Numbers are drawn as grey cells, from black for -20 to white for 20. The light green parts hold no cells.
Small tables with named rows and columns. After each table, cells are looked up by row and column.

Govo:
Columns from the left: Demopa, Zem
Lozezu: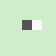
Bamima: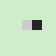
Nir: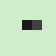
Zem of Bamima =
-14
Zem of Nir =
-10
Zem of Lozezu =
19
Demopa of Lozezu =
-7
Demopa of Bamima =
12
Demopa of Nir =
-16
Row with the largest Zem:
Lozezu

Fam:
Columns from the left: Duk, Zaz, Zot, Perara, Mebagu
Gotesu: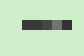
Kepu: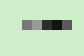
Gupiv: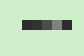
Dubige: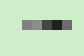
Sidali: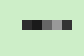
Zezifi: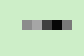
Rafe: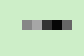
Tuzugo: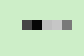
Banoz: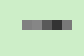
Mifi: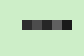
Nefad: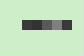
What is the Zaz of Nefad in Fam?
-12
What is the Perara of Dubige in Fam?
-15
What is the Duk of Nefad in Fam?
-11
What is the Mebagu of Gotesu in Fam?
-12
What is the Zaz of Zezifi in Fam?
6
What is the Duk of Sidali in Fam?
-13
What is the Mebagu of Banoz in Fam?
-1
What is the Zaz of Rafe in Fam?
6
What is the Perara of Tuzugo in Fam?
11
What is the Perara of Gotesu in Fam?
-2
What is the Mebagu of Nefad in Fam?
-11
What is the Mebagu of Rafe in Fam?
-4
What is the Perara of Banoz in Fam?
-12
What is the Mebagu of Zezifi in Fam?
-1
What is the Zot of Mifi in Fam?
-14
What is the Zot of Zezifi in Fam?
-10
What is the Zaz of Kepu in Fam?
4
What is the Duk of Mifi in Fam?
-13
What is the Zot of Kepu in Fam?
-13
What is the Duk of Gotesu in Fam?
-11

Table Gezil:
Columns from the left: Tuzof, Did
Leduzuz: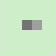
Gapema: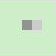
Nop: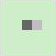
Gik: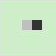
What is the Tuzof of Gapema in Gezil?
3
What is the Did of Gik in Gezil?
-12
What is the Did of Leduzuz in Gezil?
5
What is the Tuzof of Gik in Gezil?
10
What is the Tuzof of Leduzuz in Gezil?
-2
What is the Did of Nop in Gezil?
10
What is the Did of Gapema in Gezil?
12
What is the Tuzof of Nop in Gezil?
-4
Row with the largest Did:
Gapema

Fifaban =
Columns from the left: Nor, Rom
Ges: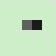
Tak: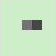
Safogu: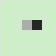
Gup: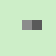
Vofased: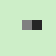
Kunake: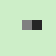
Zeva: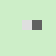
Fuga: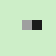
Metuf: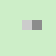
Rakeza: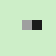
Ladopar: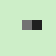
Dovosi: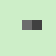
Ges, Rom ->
-16
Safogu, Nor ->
7
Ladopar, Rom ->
-15
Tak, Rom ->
-9
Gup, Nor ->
2
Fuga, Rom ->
-16

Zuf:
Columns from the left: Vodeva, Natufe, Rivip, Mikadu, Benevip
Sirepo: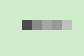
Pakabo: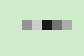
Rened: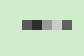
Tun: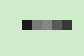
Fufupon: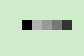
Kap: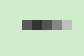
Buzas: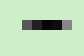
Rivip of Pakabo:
-16
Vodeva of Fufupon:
-20
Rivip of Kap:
-7
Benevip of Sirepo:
10
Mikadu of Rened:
12
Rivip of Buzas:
-19
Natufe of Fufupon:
8
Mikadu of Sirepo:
4
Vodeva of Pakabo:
3
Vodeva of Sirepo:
-8
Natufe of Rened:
-13
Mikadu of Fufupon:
-1
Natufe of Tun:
-1
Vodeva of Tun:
-16
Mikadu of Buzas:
-18
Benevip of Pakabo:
7
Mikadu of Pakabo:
-2
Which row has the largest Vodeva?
Pakabo

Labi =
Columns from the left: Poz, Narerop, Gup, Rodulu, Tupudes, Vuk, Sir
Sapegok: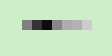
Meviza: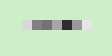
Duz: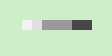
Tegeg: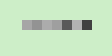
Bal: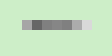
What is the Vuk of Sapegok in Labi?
8
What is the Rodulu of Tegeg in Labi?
5
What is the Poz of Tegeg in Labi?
6
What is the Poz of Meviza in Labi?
14
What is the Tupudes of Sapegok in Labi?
7
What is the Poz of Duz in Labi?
18
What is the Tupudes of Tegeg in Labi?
-6
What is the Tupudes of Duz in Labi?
4
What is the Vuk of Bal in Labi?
7
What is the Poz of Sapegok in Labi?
0
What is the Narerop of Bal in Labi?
-4
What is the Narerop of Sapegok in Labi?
-12
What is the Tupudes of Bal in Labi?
0
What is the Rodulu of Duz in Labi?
4
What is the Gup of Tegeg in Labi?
7
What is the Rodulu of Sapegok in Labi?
1

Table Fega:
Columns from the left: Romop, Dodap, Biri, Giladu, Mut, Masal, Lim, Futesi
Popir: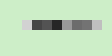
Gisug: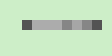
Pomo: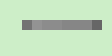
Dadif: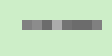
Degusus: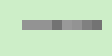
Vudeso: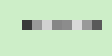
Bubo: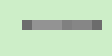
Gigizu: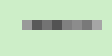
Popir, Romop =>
13
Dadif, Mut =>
-2
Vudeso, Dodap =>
4
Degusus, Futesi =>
-2
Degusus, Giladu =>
-2
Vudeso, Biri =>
13
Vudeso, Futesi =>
-6
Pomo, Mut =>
1
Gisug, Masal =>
6
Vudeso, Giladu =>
1
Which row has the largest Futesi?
Popir

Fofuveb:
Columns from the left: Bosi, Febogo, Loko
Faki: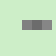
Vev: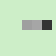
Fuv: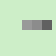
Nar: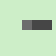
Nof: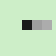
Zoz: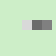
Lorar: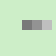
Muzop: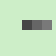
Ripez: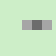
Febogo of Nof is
5
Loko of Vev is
-12
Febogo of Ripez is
-3
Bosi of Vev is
5
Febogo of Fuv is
2
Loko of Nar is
-9
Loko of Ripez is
6
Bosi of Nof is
-16
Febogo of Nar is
-9
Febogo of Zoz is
-3
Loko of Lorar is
10
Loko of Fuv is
-5
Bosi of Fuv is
4
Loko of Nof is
7
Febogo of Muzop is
-4
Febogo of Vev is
6

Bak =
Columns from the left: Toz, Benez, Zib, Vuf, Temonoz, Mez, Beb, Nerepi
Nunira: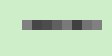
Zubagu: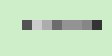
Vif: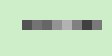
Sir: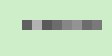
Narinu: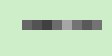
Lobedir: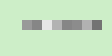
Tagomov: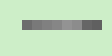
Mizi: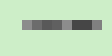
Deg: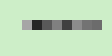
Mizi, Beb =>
-9
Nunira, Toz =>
0
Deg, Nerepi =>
-3
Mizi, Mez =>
-9
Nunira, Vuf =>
-5
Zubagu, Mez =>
3
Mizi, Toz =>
2
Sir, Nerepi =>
-1
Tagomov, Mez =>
2

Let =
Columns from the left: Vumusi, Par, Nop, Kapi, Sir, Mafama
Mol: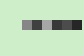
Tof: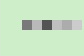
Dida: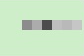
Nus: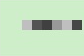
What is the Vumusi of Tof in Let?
-1
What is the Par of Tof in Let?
9
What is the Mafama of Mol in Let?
-14
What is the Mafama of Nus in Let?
-9
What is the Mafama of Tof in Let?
12
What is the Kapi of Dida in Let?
10
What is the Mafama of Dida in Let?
11
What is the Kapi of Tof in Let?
10
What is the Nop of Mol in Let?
6
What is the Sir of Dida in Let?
9

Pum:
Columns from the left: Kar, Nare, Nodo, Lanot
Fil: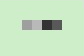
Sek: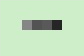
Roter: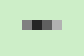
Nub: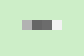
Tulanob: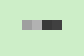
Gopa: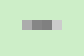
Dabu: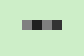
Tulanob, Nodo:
-11
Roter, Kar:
0
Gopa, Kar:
7
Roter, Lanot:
8
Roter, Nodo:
-5
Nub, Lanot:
18
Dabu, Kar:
0

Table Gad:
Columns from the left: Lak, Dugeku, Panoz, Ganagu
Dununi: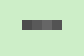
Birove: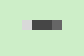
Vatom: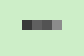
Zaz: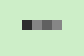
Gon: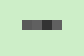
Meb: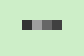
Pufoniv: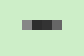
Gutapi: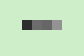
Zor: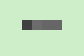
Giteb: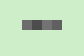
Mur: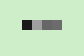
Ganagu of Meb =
-10
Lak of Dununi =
-8
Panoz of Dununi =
-4
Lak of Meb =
-12
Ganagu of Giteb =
-5
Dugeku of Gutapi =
-3
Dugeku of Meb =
5
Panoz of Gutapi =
-4
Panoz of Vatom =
-7
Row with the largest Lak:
Birove

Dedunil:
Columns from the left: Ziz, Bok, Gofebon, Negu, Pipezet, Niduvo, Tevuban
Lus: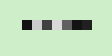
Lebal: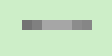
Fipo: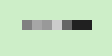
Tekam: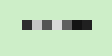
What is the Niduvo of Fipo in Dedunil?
-15
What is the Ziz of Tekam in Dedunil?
-13
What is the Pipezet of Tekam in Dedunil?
-5
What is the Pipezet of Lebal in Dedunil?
6
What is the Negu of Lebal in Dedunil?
6
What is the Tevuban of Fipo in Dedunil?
-15
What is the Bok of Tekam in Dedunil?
11
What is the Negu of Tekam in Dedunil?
14
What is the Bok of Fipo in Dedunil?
6
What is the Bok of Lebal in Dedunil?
0
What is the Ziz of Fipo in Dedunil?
0
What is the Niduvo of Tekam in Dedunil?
-17
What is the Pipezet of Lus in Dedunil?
-5
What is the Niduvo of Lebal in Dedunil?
2
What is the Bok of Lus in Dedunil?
12
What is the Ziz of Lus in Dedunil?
-17
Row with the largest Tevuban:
Lebal

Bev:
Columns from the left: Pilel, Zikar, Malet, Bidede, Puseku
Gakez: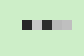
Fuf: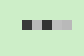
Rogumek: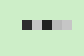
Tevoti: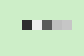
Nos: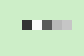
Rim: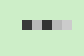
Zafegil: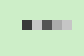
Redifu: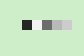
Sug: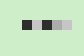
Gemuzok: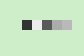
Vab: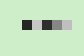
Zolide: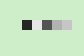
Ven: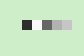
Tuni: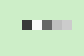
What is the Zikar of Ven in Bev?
19
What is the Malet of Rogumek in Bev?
-15
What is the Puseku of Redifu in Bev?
12
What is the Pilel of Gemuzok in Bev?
-12
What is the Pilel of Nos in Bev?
-12
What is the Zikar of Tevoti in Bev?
17

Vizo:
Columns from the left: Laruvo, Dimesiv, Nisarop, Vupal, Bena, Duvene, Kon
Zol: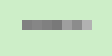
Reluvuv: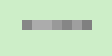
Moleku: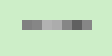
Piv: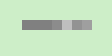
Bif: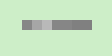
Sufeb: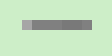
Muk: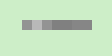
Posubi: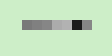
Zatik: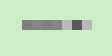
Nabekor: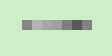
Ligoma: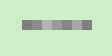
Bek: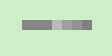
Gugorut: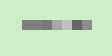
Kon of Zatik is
9
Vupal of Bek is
9
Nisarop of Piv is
0
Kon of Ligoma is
0
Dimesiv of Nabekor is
8
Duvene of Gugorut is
-4
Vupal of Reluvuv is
4
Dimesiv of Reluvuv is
7
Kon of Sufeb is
0
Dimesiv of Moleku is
1

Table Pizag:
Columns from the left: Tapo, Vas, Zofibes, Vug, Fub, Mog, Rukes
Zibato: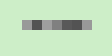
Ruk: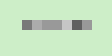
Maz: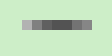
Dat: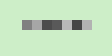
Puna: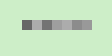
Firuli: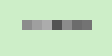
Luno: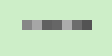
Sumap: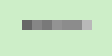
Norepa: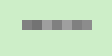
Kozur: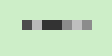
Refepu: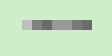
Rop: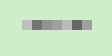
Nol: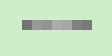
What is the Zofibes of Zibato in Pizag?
5
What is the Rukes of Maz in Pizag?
1
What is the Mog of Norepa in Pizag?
0
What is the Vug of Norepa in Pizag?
0
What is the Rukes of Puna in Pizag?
4
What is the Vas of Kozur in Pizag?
9

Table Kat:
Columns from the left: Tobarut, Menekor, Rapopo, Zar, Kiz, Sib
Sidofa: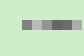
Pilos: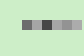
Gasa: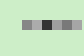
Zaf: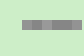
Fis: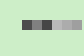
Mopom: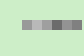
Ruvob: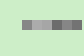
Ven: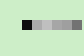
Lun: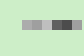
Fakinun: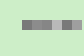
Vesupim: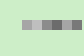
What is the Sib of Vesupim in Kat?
-1
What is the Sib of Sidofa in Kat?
7
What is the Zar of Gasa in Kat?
5
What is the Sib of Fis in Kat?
5
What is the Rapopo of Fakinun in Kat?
1
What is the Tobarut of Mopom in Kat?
4
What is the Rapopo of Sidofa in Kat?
3
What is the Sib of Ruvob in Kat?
-2
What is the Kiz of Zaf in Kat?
1
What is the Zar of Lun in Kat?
-5
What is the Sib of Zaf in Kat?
3
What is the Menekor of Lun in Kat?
5
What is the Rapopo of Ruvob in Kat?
6
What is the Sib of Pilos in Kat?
7
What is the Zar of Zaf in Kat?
1
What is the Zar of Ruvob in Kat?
-3

